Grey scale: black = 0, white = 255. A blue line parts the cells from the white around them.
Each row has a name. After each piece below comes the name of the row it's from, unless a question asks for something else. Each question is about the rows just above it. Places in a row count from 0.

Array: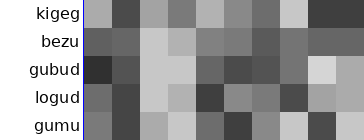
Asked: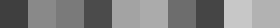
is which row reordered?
logud
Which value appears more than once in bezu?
[102]
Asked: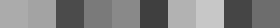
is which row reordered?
logud
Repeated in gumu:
[199]

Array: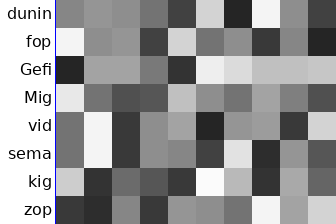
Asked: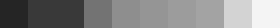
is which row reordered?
vid
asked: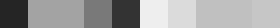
Gefi
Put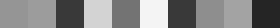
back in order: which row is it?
vid
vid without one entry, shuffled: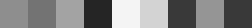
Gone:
[156]
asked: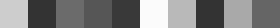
kig
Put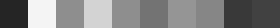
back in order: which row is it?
fop

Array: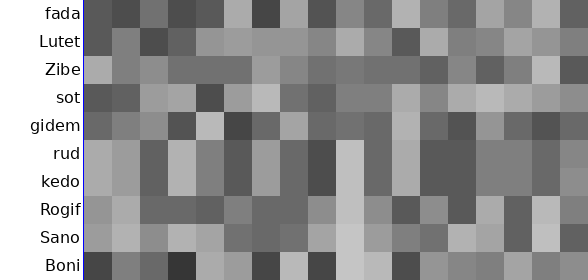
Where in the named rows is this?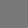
Zibe, 9
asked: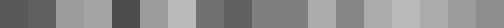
sot

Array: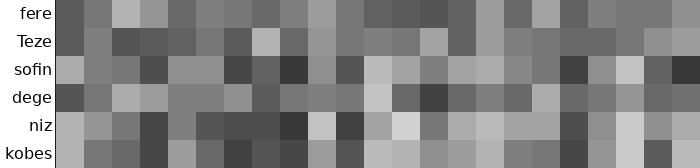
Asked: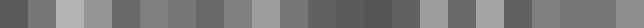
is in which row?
fere
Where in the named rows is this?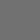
dege, 22
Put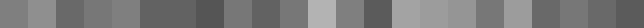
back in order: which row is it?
fere
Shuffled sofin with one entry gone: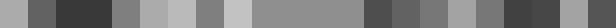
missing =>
[135]
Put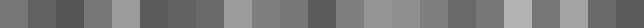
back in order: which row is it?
Teze
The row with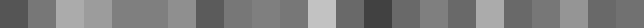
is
dege

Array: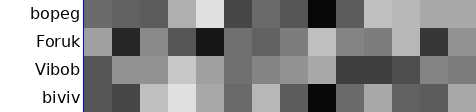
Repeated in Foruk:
[125]
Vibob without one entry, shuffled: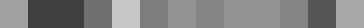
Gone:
[78]
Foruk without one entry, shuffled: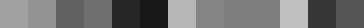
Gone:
[138]
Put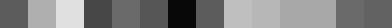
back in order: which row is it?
bopeg

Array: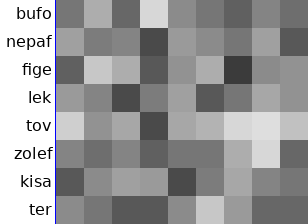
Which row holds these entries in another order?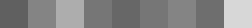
zolef
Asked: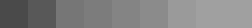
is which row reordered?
nepaf
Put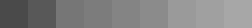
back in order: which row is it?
kisa

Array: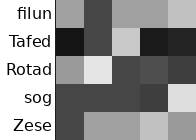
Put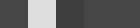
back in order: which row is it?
sog
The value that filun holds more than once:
[160]
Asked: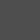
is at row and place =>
Rotad, 3
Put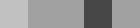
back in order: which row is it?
filun
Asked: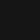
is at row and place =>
Tafed, 0

